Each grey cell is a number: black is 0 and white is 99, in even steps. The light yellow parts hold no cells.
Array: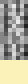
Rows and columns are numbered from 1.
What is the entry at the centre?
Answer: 64
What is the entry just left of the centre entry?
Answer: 79
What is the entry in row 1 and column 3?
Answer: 64
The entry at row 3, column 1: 64
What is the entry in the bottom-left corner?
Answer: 64
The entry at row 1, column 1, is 52
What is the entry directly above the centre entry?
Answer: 84
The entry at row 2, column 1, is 79
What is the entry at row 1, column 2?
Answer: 52
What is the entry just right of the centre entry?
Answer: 79
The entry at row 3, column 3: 52
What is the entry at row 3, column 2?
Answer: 42
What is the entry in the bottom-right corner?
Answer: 42
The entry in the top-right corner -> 58

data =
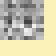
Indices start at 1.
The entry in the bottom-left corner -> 65
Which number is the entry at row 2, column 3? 31
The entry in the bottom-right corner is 76
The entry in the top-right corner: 70
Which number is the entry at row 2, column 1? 65
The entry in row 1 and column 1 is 76
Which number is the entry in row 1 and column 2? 59
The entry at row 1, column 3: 48
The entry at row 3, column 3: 59
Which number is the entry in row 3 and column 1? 70

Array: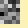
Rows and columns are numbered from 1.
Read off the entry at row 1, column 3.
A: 21
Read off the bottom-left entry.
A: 82
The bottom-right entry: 37
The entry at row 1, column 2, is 76
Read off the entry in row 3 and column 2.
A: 43
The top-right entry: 32
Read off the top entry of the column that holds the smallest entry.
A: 43
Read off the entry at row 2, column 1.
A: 70

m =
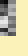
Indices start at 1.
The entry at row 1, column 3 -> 51
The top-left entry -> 10
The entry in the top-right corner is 51
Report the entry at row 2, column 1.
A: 36
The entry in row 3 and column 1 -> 46
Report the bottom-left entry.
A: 68
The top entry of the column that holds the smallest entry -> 4
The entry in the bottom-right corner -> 36
